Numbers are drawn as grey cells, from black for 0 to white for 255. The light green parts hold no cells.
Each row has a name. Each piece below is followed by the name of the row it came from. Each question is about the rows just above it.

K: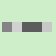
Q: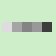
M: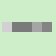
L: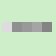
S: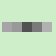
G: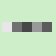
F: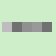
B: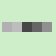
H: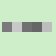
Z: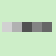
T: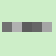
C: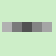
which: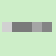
M
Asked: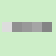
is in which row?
L
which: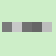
H
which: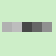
B
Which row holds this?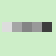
Q

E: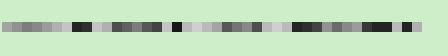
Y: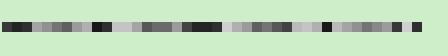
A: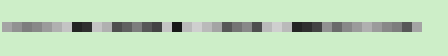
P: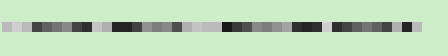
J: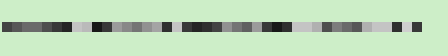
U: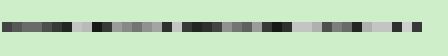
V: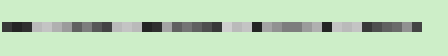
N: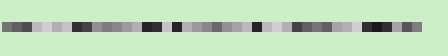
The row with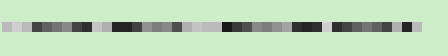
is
P

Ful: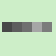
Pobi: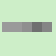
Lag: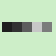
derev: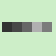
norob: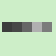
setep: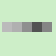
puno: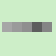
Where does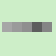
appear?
puno
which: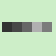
derev
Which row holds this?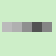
setep

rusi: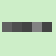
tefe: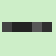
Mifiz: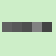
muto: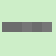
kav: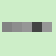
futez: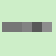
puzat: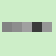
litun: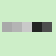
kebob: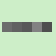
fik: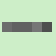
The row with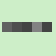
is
rusi

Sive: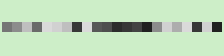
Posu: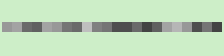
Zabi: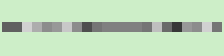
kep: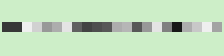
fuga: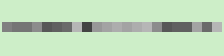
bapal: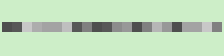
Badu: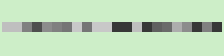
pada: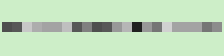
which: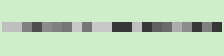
Badu
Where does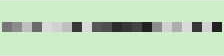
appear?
Sive

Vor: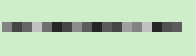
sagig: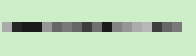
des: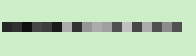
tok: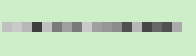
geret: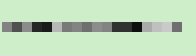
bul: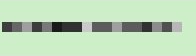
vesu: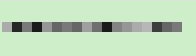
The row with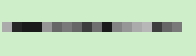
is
sagig
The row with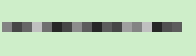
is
Vor
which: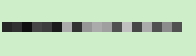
des
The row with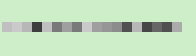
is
tok

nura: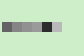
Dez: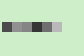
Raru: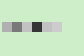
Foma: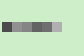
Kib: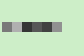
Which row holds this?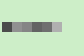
Foma
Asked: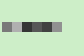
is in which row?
Kib
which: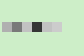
Raru
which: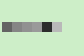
nura

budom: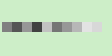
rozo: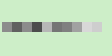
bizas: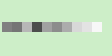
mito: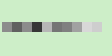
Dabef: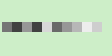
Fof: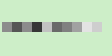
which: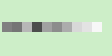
bizas
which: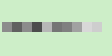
rozo
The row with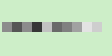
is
Fof
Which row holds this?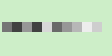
Dabef

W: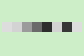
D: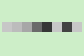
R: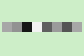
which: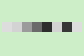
W
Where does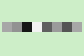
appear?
R
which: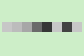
D

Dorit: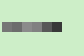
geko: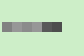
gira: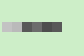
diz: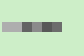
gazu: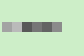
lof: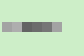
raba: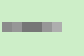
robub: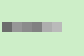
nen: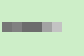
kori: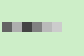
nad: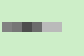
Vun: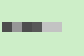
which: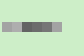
lof
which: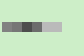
nad
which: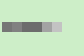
nen
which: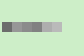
robub
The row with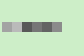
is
gazu

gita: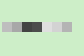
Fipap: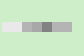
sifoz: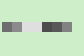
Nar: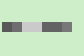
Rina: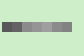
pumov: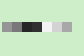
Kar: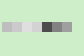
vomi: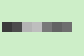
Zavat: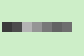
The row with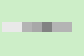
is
Fipap
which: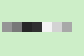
pumov
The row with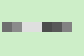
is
sifoz
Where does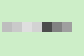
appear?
Kar

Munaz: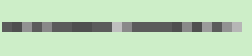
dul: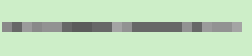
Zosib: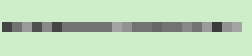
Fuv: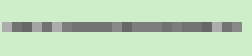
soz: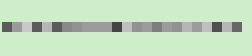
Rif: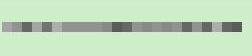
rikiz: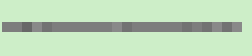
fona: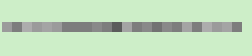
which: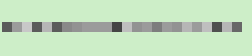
soz
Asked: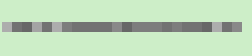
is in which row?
Fuv
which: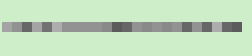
Rif

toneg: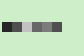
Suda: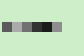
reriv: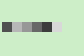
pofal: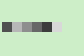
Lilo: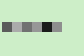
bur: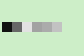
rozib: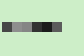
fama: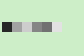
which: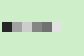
fama
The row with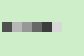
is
reriv
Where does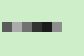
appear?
Suda
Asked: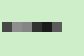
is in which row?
rozib

